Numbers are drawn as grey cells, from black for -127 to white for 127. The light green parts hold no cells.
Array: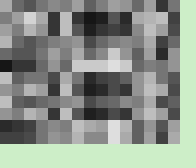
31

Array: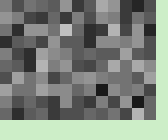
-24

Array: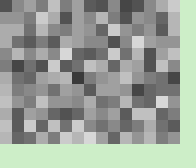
-36

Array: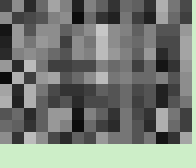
-64

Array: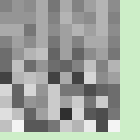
-9
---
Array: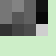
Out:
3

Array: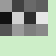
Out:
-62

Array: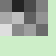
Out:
-91

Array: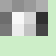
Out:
14

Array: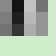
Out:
-108

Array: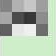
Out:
49

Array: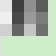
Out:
-64
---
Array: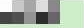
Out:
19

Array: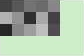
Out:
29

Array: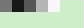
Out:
-41

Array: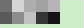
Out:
65

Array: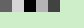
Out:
-124

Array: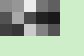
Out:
74

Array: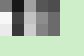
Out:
76

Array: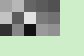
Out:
-109

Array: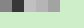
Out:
64
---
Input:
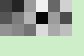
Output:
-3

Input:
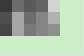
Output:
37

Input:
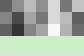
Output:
-53

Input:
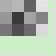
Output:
-70

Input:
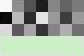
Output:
58

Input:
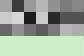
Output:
85

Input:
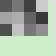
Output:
45

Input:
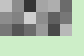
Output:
2
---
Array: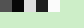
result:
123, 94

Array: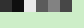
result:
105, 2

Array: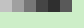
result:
66, 32

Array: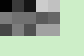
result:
76, 65

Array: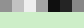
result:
110, 66

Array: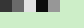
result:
98, 23

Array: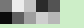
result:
108, 78

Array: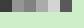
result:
84, 43

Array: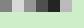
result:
88, 58

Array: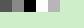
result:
125, 54
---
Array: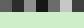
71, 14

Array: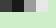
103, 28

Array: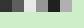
103, 48

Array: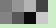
73, 51

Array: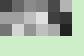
96, 84

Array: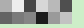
109, 87

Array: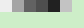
110, 67

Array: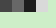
89, -24

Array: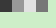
97, 24

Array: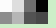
124, 94
